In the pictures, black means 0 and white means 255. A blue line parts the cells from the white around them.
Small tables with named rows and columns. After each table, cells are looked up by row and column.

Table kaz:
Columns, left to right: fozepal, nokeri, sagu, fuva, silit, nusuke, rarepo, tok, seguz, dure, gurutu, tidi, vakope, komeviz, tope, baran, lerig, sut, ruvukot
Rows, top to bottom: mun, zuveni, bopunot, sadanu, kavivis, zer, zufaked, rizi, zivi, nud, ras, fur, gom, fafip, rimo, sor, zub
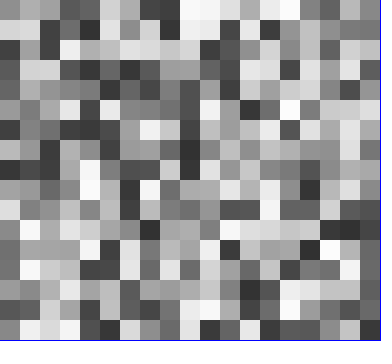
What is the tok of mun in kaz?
69
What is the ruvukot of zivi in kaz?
169
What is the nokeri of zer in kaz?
124
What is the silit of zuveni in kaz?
51
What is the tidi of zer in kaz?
158
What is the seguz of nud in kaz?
110
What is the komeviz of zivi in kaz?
135
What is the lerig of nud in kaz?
184

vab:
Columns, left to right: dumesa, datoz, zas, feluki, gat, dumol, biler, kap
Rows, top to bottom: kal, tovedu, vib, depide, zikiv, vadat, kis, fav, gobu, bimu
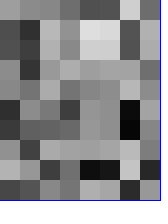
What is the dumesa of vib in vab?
80
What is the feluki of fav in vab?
162
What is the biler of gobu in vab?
196
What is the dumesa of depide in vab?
140
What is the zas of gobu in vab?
62
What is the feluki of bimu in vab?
117
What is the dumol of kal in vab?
82
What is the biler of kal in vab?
207
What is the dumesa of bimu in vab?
71
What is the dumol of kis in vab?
143
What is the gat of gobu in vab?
14
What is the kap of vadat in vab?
163

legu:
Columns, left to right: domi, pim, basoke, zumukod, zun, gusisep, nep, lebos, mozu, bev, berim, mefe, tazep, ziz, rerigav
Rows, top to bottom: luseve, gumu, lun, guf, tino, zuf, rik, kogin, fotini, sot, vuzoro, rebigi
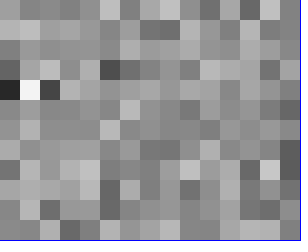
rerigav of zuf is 103
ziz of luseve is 192
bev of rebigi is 134
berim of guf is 184
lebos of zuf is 146
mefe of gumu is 128
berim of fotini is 156
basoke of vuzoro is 110

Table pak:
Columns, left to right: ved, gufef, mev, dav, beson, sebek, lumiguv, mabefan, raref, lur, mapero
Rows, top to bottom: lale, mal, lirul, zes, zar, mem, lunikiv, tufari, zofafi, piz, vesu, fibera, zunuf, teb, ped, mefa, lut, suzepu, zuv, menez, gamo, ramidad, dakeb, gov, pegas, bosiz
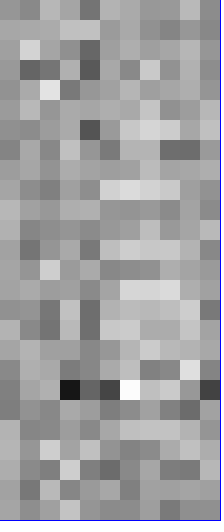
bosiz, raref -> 122
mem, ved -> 155
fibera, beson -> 139
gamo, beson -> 157
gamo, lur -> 108
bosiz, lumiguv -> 140
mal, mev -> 171
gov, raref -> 125
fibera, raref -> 153
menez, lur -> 152
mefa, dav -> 193
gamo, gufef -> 146

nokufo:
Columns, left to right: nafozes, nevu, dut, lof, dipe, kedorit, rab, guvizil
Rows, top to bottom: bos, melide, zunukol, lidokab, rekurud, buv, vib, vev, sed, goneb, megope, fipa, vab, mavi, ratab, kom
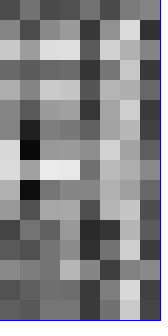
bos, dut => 74
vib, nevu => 32
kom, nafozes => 94
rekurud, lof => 197
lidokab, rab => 199
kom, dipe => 58
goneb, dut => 117
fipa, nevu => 115
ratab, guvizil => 65
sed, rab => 174
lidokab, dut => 103
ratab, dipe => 58
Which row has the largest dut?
sed

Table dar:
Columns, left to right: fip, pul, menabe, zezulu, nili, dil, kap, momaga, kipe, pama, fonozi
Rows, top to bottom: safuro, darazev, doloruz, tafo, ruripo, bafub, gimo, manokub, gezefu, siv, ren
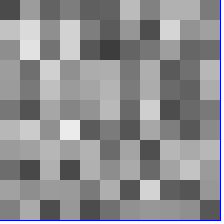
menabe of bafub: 166
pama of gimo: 88
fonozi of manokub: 183
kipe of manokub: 182
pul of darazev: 218
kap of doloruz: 100
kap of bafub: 105
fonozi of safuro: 123
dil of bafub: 185
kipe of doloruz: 158
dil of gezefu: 141
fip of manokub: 155
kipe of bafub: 77
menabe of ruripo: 191
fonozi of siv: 151
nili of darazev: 126
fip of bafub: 119
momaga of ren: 151
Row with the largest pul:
doloruz

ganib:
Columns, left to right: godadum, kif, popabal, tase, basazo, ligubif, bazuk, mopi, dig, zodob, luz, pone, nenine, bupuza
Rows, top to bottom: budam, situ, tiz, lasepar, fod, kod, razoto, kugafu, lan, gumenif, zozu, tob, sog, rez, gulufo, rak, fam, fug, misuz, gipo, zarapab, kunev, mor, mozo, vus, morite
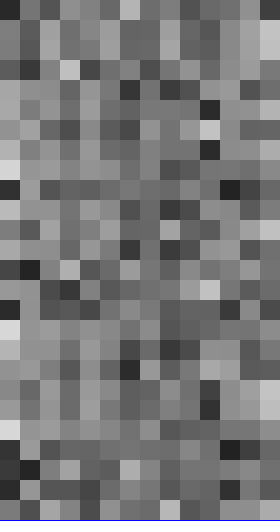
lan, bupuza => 137
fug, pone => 142
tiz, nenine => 159
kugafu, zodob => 115
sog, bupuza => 112
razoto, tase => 78
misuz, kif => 152
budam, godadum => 41
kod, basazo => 155
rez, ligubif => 106
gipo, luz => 65
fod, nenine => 82
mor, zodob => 134
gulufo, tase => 56
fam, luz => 103
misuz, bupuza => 93
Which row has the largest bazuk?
budam

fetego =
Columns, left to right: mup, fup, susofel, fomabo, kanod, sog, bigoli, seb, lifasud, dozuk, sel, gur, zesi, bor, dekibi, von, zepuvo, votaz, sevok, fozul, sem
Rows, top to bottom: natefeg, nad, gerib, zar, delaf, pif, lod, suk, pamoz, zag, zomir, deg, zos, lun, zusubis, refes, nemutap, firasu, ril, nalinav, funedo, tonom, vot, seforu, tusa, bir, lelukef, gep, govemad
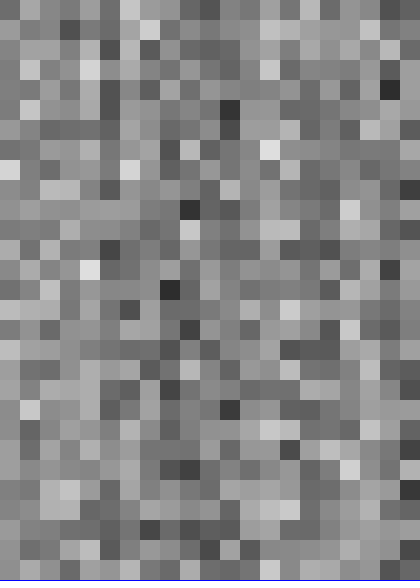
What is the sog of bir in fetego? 109
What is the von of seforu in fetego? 100
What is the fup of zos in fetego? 114
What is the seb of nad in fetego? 205
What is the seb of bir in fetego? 165
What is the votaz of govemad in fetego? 141
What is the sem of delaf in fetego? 158
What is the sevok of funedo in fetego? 159
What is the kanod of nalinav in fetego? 173

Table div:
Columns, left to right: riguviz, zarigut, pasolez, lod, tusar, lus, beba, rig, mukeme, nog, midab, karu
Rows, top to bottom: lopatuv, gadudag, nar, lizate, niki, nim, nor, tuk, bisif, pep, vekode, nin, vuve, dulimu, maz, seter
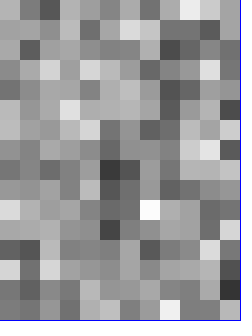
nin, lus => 69
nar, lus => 130
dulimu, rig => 137
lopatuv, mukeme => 172
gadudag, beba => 218
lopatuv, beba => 171
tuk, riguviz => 146
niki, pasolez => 168
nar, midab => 134
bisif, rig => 156
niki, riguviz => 115
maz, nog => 127
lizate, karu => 118
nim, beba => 182
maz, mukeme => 133
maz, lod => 121
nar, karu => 113

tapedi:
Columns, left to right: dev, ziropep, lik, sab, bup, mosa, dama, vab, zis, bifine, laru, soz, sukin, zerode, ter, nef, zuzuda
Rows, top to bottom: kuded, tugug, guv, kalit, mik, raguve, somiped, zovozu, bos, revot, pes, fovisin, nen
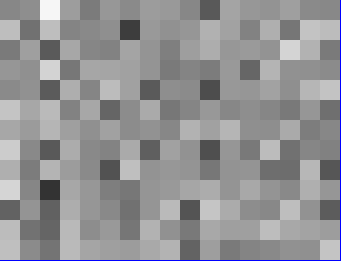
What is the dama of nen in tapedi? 156
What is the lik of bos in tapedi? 180
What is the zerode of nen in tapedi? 137
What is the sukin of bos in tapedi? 148
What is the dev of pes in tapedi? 98
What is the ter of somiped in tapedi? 170
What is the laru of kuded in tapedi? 89
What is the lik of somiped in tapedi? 181
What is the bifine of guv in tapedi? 158
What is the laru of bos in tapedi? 119
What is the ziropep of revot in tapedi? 134
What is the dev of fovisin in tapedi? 188
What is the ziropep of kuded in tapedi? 142
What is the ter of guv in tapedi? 212
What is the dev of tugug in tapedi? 190
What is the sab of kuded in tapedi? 157

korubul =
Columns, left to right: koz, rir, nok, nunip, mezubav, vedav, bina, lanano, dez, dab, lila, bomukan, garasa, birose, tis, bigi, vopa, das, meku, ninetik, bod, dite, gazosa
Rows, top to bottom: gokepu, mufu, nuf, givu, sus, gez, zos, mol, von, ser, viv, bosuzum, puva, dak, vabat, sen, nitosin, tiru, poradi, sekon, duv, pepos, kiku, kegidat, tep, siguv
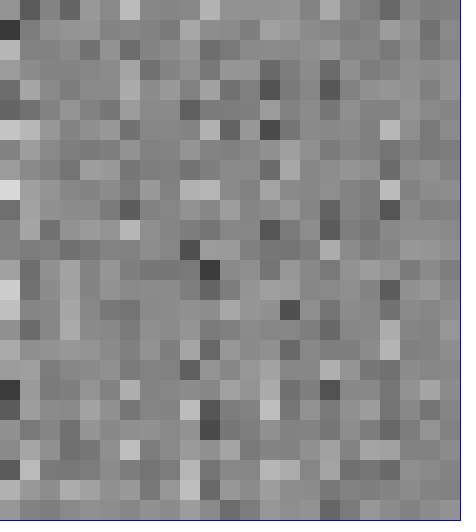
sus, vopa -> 88
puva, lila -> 155
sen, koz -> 191
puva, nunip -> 112
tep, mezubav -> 161
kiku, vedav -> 143
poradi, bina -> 123
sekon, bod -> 146
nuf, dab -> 149
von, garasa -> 138
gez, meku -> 130
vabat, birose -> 159
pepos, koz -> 145
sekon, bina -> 174
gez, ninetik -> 129
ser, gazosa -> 141
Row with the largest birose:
duv

